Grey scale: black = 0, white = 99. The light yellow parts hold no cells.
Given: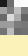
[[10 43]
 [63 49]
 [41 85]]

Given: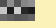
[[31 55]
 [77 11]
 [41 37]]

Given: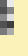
[[39 91]
 [31 51]
 [54 86]]

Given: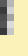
[[35 71]
 [23 81]
 [30 63]]

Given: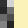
[[19 82]
 [15 43]
 [41 30]]

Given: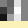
[[49 38]
 [22 41]
 [ 8 62]]
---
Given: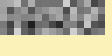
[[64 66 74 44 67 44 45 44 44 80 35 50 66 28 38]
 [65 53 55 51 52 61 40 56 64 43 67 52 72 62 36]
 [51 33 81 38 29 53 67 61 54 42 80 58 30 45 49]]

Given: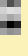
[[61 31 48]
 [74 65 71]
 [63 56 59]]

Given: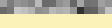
[[63 48 58 55 51 72 41 42 56 60 40 64 44 45 62 57]]

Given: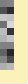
[[49 51]
 [77 75]
 [73 20]
 [50 50]
 [51 30]]

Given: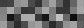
[[24 26 56 59 29 20 47 62 38 19 39 62]
 [52  9 22 67 67 22  9 51 75 40  6 33]]

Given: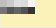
[[74 79 87 85 95]]
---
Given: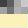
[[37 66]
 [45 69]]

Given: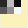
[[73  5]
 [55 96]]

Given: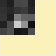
[[12 27]
 [15 20]]

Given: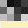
[[ 7 11]
 [74 22]]

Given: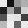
[[ 7 58]
 [65 28]]

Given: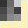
[[42 80]
 [47 25]]

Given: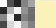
[[31 14]
 [70 95]]

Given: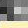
[[37 51]
 [32 78]]
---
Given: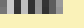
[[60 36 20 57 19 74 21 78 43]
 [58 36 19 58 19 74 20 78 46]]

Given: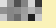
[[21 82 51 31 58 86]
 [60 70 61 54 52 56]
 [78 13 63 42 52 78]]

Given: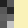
[[35 13]
 [15 34]
 [42 38]
 [76 35]]

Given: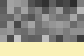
[[48 17 28 24 37 19 25 32 56 60 63 33]
 [71 40 34 60 47 33 51 43 63 45 64 37]
 [42 65 45 44 51 64 47 33 40 55 40 41]
 [51 41 57 61 58 53 44 64 52 28 61 38]
 [56 56 48 55 51 44 43 52 42 44 59 56]
 [23 45 48 28 44 73 38 37 40 75 29 62]]

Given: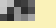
[[40 24 21 72 78]
 [30 17 56 23 76]
 [64 50 57 15 27]]

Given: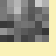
[[68 79 38 55 70 61 45]
 [50 39 35 48 73 57 47]
 [40 47 33 42 54 41 47]
 [50 29 43 45 43 24 22]
 [21 30 31 35 40 48 58]
 [42 50 30 26 41 21 24]]

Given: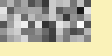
[[31 74 46 76 72 79 22 46 32 64 48 70 54]
 [88 10 50 48 36 79 38 64 65 61 59 37 88]
 [71 48 57 22 61 79 63 59 73 41 83 59 80]
 [32 97 52 78 89 32 19 87 35 93 86 62 33]
 [70 36 29 49 77 25 41 58 47 46 80 74 58]
 [51 72 68 47 65 24 34 50 50 83 71 63 44]]
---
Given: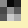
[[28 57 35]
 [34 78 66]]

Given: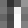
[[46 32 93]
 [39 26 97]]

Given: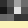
[[ 8 24 87]
 [40 42 20]]

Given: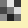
[[27 47 86]
 [55 13 42]]

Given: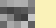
[[31 26 31]
 [64 51 29]]

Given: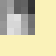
[[55 64 36]
 [56 84 86]]
